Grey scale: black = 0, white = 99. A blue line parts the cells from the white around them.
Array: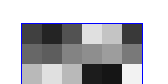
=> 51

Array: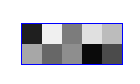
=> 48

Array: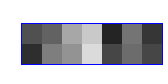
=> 65

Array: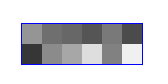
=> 40

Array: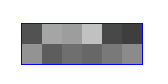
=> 61

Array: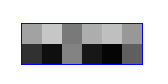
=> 47

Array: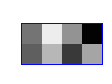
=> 57

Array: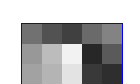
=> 94
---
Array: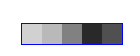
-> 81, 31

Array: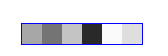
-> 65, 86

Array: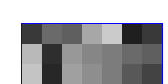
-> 22, 26

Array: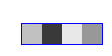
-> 75, 59

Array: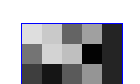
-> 86, 14

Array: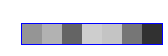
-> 58, 19

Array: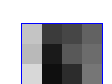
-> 76, 46

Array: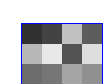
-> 19, 56

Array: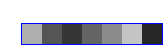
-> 68, 15
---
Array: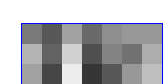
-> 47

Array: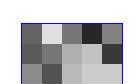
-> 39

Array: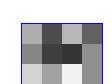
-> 67

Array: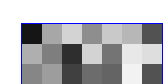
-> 8

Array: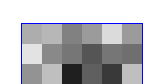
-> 67

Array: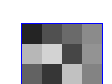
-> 14

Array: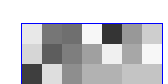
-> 90
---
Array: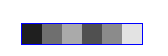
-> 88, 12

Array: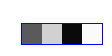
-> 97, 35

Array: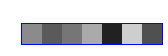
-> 31, 54

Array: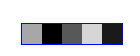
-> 10, 65

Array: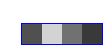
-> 22, 31

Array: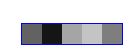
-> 49, 38

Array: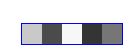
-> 46, 78

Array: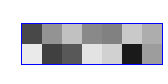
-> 67, 91

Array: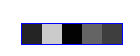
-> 24, 14

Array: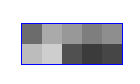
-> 55, 73
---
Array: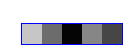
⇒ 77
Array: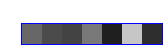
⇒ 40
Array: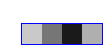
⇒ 78
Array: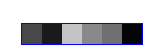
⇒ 28
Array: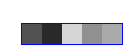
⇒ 32
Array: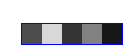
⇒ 30
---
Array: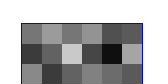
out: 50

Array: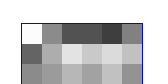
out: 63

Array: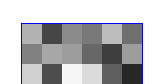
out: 85

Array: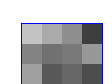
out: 34

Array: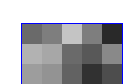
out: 38

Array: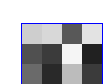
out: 16

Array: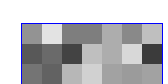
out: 63

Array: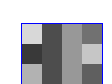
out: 30

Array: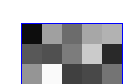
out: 25
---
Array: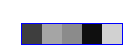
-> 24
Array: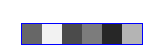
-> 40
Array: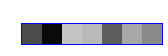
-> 29
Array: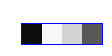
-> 5
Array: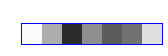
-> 97
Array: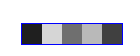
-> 12
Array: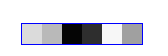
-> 85
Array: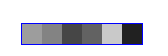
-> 61
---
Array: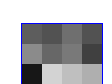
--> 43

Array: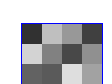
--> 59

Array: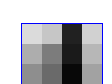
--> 13

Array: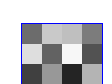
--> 74

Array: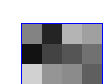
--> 70

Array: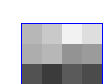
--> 94

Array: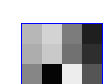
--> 48
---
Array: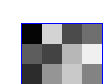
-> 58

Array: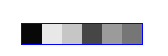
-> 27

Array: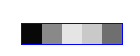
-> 89

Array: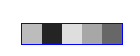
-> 86

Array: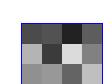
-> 59

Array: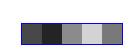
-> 54

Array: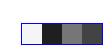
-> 12

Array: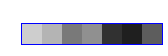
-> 19

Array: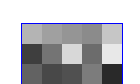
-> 31
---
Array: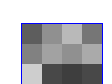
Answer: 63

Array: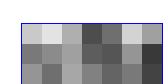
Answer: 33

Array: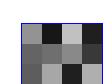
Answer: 43

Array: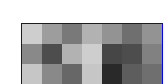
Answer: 27

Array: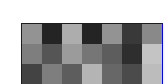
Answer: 36

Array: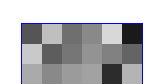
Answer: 57
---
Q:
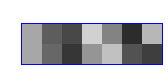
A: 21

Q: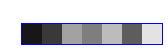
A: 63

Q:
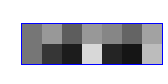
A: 11

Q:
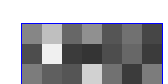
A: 33

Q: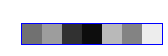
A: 19

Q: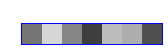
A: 52

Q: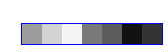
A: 95

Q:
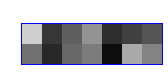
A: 40
